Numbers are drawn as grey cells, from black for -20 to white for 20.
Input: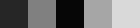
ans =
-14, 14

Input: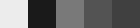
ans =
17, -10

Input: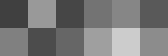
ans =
-10, 2

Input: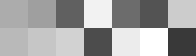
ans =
7, -11

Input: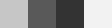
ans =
11, 18

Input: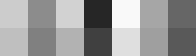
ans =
12, -6

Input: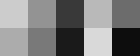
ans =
12, -18

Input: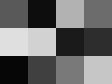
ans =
-6, 11

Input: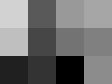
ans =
13, 2
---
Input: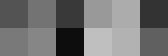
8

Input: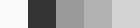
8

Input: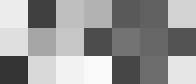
-3

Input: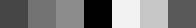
11

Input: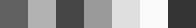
19

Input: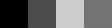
12

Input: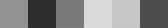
11

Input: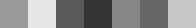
-4
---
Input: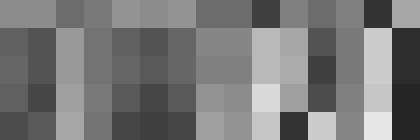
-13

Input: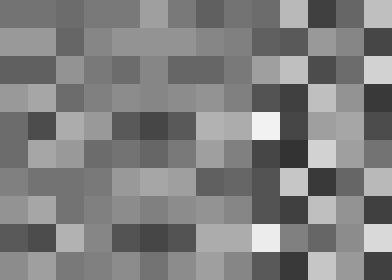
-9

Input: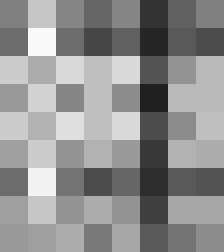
-8

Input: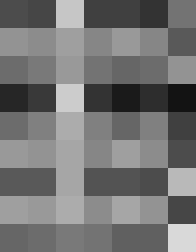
-6

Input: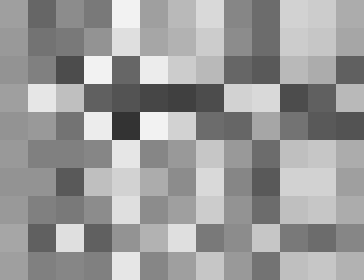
6
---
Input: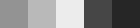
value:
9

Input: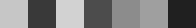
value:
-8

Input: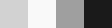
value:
13

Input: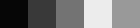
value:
-11

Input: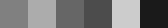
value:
-4

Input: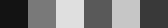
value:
15

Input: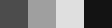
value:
-8

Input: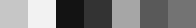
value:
-12

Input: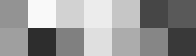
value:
15

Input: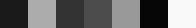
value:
-8
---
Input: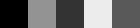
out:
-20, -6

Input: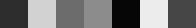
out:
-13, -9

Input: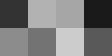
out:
-12, -6

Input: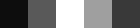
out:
-18, -11

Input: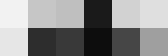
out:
18, 5

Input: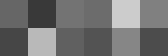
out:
-4, -8

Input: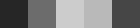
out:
-14, -9

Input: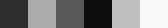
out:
-13, 19

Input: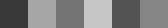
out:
-11, 1

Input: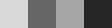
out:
14, -14
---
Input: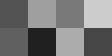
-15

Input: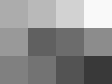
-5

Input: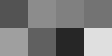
-5

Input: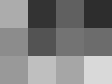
-7

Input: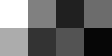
-12

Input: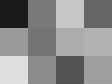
-2

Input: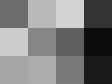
1

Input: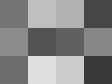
-7

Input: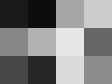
8

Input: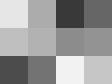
8
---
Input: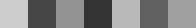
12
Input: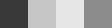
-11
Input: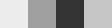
17
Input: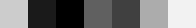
12
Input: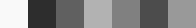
19
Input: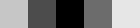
11
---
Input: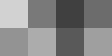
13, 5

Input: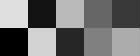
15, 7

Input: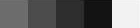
-3, 18

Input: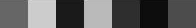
-4, -8

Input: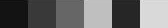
-17, 14

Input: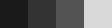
-16, 14

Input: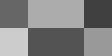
-4, 4

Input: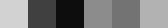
13, 8

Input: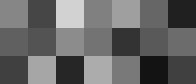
1, -10
